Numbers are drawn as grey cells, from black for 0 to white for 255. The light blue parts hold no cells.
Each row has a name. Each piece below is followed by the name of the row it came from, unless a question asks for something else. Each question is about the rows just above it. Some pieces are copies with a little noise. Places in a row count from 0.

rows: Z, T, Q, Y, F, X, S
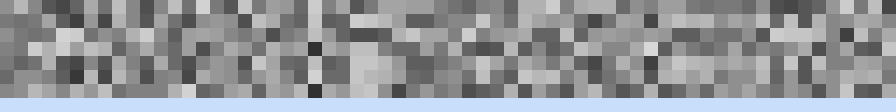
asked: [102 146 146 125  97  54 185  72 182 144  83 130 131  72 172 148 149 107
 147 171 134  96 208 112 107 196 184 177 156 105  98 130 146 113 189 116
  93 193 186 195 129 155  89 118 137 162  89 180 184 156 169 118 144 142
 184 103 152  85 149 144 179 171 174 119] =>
X
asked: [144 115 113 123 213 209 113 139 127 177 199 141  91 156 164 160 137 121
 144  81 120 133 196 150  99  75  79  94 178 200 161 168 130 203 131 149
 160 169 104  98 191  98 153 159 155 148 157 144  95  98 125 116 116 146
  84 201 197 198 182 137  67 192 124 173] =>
Q
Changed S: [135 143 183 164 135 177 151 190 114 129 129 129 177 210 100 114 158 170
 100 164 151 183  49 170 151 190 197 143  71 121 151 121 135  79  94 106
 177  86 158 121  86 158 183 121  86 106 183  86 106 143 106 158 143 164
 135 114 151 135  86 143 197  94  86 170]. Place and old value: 46, [177]
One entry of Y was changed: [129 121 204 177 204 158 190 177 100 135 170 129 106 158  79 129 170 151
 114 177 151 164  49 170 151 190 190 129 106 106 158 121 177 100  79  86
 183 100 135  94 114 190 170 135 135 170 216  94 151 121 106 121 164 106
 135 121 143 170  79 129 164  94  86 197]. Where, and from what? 37, [94]
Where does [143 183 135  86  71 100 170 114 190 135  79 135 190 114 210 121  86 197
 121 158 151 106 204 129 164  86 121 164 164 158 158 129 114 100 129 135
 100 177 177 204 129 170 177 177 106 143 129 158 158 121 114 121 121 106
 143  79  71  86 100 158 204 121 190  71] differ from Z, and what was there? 59, [151]
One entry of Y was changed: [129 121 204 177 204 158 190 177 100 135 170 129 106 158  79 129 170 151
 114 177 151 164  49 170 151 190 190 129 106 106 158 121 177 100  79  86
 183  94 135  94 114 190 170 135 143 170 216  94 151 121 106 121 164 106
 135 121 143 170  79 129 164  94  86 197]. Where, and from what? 44, [135]
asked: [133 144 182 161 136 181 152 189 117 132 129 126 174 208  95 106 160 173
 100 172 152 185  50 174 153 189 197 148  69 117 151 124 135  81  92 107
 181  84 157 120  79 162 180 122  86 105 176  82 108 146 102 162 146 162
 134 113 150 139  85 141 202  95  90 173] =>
S

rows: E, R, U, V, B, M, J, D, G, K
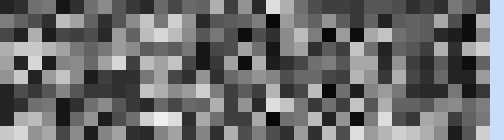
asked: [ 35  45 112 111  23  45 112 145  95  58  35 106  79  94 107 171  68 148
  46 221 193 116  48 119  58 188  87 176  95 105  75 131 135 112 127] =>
D
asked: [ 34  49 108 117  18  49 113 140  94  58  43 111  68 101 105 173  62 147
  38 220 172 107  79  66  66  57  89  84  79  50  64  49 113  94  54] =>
E
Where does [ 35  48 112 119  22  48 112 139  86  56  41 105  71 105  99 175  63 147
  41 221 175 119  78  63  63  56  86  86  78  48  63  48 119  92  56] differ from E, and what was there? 21, [112]

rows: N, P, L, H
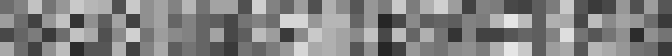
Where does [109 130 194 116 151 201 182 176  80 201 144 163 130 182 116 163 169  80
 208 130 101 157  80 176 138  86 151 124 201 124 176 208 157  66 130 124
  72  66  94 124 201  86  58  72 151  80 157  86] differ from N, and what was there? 16, [163]
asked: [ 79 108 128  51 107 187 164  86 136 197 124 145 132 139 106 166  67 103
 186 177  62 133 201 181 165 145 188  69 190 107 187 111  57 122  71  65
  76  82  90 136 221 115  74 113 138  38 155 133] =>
L
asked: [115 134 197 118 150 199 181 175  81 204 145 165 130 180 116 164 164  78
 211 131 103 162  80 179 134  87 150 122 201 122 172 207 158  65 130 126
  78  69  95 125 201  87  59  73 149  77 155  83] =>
N

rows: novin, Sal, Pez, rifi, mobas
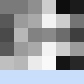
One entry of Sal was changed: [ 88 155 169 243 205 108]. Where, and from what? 5, [116]
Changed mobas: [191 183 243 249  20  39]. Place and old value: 2, [235]
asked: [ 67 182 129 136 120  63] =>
Pez
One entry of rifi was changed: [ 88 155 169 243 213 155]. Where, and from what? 4, [205]

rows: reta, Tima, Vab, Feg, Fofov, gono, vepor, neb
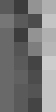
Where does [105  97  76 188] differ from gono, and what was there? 3, [196]
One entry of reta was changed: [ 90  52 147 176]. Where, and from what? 1, [60]

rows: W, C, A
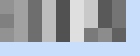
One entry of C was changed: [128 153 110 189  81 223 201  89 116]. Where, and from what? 1, [161]
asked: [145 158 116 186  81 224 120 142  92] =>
A
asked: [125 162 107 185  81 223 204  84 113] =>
C
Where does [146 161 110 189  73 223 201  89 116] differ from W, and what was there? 4, [81]
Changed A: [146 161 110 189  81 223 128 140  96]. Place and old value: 6, [122]
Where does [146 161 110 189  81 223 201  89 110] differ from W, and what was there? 8, [116]
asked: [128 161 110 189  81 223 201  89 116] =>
C

